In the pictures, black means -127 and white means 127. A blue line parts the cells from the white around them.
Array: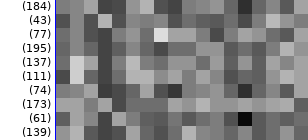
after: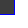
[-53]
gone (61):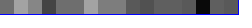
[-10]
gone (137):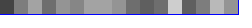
[27]
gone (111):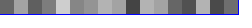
[12]
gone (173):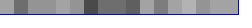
[43]

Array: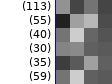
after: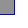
[-58]
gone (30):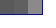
[4]
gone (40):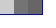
[-43]
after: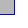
[-51]
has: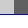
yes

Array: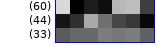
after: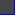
[-71]
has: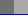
no
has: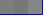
no
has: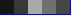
no
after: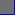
[-57]
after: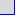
[-126]
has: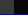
yes

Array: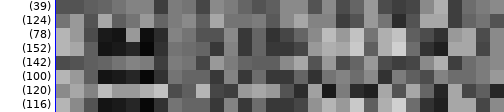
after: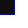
[-83]
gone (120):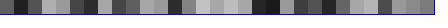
[33]
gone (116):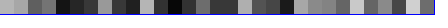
[18]
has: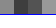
no
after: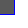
[10]

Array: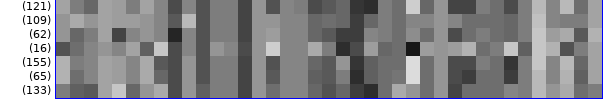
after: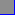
[-17]
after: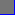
[92]
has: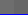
yes
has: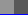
yes
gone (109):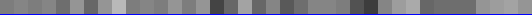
[64]

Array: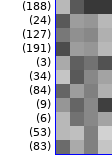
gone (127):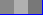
[16]
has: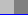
yes
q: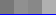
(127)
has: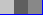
no
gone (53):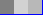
[63]

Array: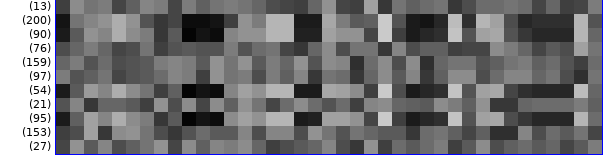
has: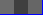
no
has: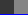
yes
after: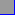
[5]

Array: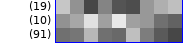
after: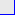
[32]
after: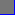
[55]
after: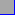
[97]
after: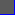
[-56]
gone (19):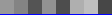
[70]

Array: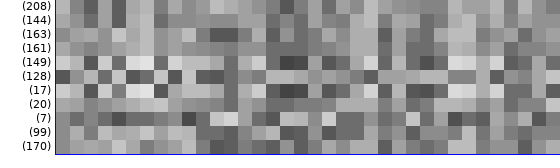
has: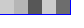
yes
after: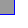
[60]
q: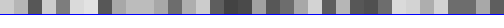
(17)
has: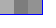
no
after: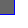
[54]
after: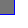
[33]

